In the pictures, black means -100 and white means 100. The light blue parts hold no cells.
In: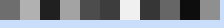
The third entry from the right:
-20
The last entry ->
12
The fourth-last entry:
-58

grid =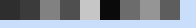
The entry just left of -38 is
1
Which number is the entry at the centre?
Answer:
55

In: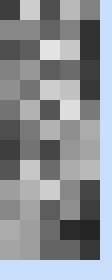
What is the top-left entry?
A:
-51
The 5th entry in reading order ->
1
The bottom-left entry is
29
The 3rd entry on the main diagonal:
78
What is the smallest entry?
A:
-72
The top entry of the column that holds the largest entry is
-39
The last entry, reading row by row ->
-56
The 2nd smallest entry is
-67
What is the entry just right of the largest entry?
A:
56
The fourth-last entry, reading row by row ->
24
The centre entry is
40
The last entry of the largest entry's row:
-61
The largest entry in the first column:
34
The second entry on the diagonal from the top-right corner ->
1
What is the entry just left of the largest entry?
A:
-27
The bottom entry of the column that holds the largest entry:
-22

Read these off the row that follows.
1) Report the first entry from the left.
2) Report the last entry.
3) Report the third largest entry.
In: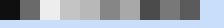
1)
-88
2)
-29
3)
44

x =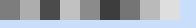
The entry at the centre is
9
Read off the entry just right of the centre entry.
-52
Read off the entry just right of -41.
51

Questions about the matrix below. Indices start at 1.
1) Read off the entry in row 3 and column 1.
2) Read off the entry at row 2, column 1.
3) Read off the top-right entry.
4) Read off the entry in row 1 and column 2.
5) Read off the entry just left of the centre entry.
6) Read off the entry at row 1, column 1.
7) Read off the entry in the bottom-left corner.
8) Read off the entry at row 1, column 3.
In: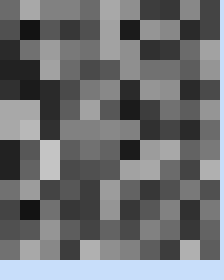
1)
-67
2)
-37
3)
-47
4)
32
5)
1
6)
-16
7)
-11
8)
1

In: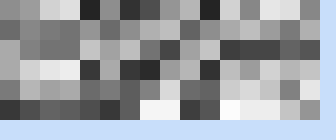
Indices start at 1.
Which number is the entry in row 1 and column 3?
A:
65
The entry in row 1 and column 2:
22
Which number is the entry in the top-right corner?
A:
6
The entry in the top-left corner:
11
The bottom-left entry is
-56
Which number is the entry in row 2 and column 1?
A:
-16
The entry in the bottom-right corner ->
17
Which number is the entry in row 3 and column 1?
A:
33
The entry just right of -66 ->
22
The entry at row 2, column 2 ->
6
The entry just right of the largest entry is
86

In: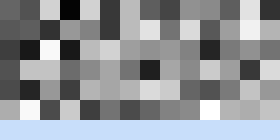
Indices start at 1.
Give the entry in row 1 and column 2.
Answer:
-36
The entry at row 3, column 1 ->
-51
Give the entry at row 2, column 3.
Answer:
-61
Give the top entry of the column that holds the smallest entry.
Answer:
-97
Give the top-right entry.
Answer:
-61
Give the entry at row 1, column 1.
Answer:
-21
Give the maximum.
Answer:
100
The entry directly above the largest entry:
-36
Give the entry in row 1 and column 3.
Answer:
65
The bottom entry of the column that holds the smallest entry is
59
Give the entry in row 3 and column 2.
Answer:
-81
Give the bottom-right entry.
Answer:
53
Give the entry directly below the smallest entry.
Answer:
19
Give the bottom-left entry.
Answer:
36
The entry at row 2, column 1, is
-31
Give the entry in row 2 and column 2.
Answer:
-26

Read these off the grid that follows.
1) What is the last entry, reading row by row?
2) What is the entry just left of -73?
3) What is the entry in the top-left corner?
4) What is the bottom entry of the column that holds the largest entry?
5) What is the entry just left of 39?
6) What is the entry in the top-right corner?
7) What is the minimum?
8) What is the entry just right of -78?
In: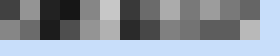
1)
45
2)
16
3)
-49
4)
39
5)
16
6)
-21
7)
-83
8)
-39

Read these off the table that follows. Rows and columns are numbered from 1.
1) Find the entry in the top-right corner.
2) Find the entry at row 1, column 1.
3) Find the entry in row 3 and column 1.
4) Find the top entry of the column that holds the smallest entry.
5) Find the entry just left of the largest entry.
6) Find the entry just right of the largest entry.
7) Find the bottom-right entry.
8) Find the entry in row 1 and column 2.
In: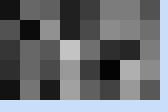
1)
-36
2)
-86
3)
-58
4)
-3
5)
-31
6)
-13
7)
-31
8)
-19
